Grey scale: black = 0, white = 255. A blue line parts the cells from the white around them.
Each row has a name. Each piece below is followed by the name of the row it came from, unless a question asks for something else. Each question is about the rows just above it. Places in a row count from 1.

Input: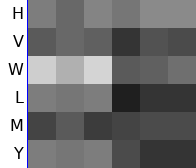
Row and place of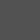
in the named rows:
V, 5
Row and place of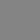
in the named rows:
H, 3

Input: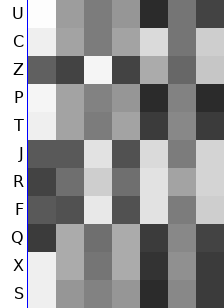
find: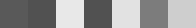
F
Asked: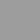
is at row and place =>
U, 2
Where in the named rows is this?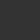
X, 5

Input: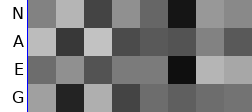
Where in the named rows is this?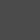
A, 4
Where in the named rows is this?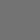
G, 8
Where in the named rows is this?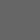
N, 5
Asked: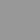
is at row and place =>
N, 7
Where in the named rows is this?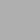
G, 3
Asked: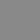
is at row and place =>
N, 8

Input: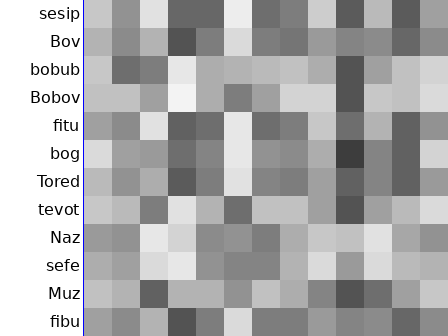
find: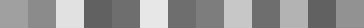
fitu
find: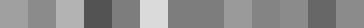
fibu
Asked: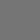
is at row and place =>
Bov, 8
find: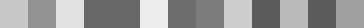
sesip
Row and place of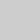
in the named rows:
sesip, 9
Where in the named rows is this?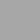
Naz, 12

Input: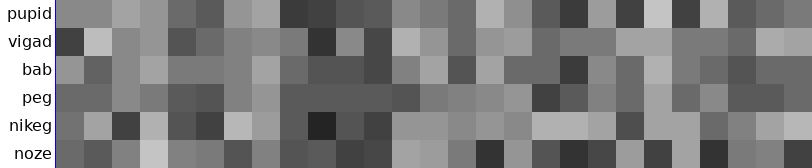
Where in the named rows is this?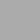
vigad, 26
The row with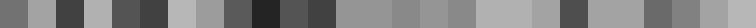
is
nikeg
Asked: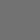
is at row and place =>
nikeg, 1
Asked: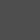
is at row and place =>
nikeg, 21
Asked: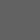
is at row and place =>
bab, 2
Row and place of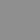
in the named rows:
pupid, 17

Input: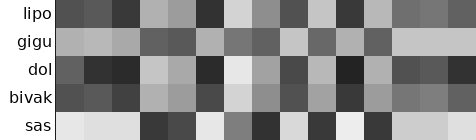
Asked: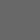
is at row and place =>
gigu, 10
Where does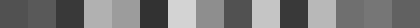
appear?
lipo
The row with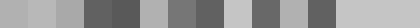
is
gigu
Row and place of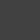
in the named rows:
bivak, 3

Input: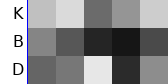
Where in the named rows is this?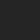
B, 3
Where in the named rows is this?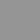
K, 4

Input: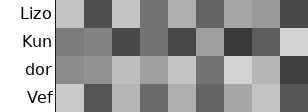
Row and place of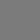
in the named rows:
Kun, 1
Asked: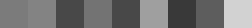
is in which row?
Kun
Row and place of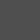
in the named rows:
Lizo, 2
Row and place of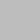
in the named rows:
dor, 3

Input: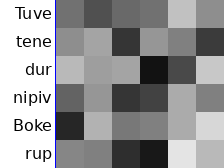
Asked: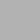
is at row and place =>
Boke, 2
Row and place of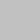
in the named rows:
Tuve, 5
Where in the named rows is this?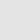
rup, 5
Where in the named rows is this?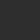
rup, 3
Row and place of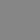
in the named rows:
rup, 1
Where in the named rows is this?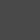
dur, 5
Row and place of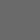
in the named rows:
Tuve, 3

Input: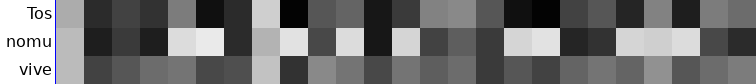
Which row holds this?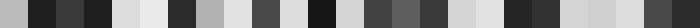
nomu
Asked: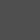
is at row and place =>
vive, 7

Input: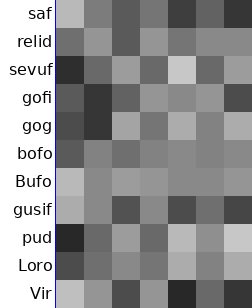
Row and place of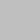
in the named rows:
Vir, 1
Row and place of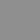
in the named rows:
pud, 6
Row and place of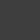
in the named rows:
saf, 5
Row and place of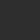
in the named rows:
sevuf, 1
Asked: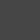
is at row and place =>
gusif, 7

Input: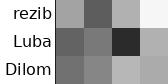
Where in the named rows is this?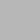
Dilom, 3
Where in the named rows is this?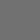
Dilom, 1
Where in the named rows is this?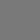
Luba, 2
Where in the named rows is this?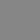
Dilom, 2
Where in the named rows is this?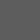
rezib, 2
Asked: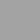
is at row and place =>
rezib, 1

